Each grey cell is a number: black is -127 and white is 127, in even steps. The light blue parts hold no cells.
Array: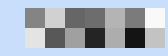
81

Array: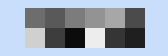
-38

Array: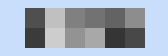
64

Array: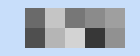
69

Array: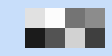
124

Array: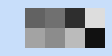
-15

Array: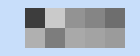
74

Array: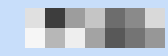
-66
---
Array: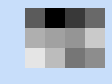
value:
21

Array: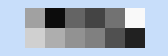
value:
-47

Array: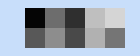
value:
49

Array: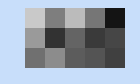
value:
-69

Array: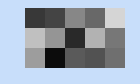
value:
50

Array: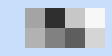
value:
-33

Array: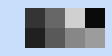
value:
7

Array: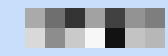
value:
67

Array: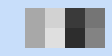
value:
-82

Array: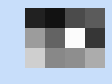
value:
124
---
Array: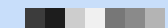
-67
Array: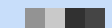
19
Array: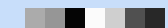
43
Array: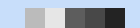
59
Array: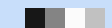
-104
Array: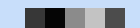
-72
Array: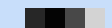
-88
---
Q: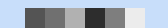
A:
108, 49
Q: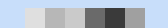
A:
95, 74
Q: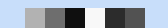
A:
120, 50
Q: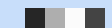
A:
123, 46
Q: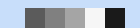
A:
118, 37
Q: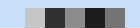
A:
70, 12
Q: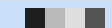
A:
94, 57
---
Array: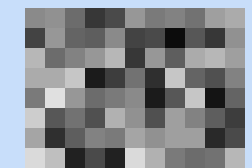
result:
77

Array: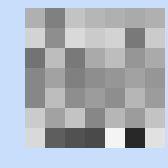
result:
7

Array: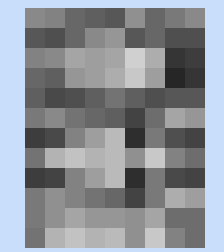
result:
-6

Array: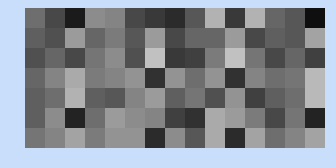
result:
-32

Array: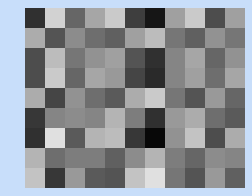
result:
-79
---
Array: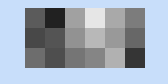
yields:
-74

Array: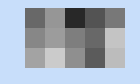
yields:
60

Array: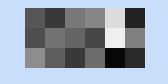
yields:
-85

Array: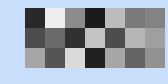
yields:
17

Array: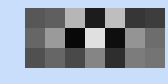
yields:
-11

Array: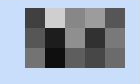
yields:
-20
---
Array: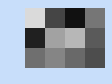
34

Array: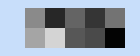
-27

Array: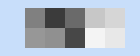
-21

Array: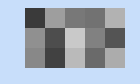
73

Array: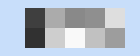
9

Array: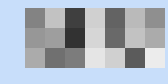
-22
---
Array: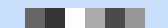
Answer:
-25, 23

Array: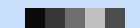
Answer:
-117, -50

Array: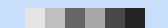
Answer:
101, -90

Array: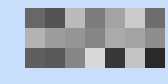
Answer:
-24, -86

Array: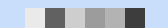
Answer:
106, -66

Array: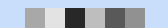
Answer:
40, 17

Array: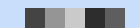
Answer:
-59, -33

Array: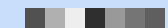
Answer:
-46, -32
